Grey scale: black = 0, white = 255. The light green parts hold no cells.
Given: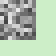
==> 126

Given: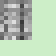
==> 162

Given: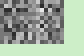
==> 92

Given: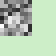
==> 134

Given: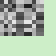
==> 143

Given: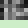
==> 31

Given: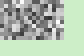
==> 136
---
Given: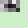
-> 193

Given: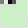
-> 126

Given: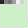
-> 34

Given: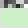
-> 169

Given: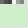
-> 107

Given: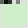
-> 99

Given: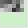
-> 206

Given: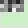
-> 140

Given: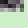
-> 164

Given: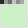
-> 40
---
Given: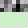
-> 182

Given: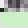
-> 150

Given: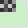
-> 157

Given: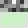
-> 192

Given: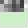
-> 204

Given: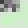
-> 177

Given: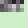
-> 48

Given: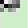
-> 113

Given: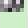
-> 58
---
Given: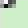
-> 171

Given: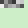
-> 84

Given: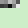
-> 235

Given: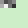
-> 48

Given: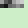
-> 115

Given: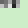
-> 183

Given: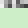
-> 63
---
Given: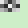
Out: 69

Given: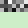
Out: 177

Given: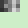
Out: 131

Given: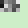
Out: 161

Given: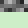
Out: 136

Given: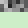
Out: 146
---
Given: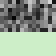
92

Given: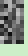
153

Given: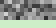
166

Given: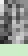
35

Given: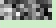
56
